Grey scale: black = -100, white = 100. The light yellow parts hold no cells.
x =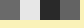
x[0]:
-17
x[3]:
-22
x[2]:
-68

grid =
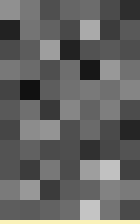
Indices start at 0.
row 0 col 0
13
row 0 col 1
-6
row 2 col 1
-28
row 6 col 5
-42
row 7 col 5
-44
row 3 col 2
-38
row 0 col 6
-64
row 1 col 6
-30
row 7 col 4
-62
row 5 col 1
-13
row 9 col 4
-22
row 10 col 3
-15
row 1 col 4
33
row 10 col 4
54
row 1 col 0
-73
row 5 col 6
-40
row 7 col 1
-24
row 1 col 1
-9
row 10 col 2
-23
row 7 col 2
-41
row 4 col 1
-87
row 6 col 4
-17
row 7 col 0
-35
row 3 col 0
-6

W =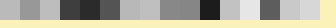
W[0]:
46
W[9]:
5
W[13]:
-27
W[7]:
50
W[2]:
48
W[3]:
-51

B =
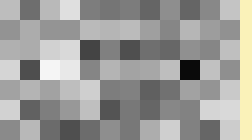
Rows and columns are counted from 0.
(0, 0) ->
48
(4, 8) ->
-11
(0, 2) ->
45
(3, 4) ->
4
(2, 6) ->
-38
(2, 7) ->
-13
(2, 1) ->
35
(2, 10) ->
5
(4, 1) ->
41
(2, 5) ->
0
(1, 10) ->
23
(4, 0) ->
27
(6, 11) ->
60
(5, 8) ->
6
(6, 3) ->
-38
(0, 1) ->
-14
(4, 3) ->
49
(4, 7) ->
-25
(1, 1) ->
35
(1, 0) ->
15
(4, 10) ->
16
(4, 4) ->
62
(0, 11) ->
54
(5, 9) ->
2

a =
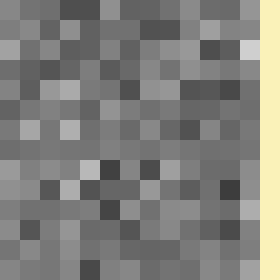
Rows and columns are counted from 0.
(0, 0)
6
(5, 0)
-22
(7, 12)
-8
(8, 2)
9
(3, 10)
2
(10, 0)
-1
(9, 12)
11
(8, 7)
-40
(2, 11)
-27
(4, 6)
-37
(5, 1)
-7
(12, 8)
-20
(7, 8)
-2
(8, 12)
10
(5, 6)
-3
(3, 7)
6
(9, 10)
-12
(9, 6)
-20
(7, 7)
-10
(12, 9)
-5
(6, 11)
-20
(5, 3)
-7
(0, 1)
-10
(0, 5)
13
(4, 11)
-43
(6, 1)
30
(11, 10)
-24
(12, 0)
-8
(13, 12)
26
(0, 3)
-38
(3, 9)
12
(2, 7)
-2

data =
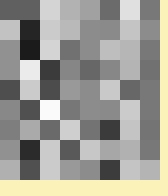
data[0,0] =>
-25
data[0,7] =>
-6
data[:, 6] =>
[76, 54, 43, 41, -19, 59, 54, 39, 54]
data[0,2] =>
66
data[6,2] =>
-17
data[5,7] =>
-6
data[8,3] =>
20
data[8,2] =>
59
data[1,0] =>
52
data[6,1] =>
33
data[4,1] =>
59
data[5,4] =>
10
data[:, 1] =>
[-25, -71, -79, 84, 59, -37, 33, -66, -37]
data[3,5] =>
6
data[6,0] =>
-1
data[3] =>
[14, 84, -54, 5, -19, 6, 41, -11]
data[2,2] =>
66
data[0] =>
[-25, -25, 66, 40, 26, -16, 76, -6]

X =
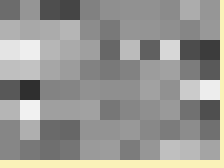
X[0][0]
-15
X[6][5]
15
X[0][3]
-46
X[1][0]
39
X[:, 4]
[1, 10, 25, 2, 14, 26, 15, 21]
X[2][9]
-40
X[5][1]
89
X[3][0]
50
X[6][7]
7
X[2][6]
47
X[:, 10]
[18, 19, -53, -30, 86, -38, -12, 29]
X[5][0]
42
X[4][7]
26
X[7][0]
5
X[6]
[5, 37, -17, -19, 15, 15, 19, 7, -3, 10, -12]
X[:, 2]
[-39, 34, 43, 30, 3, 25, -17, -13]
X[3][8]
26
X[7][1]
-6
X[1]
[39, 32, 34, 42, 10, -5, 17, 16, 12, 5, 19]
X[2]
[79, 87, 43, 33, 25, -19, 47, -25, 69, -40, -53]

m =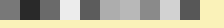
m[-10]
-6
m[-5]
36
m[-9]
-68
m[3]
85

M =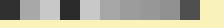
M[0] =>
-62
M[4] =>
57
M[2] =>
57

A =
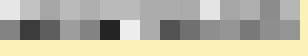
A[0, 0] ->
80
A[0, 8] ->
35
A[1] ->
[3, -53, -26, 23, 3, -72, 86, 35, -36, -12, 11, 17, -5, 11, 16]
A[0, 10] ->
79
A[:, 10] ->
[79, 11]
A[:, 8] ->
[35, -36]
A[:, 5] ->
[46, -72]
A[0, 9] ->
33

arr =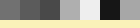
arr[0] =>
-11
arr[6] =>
31
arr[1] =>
-29
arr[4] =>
87
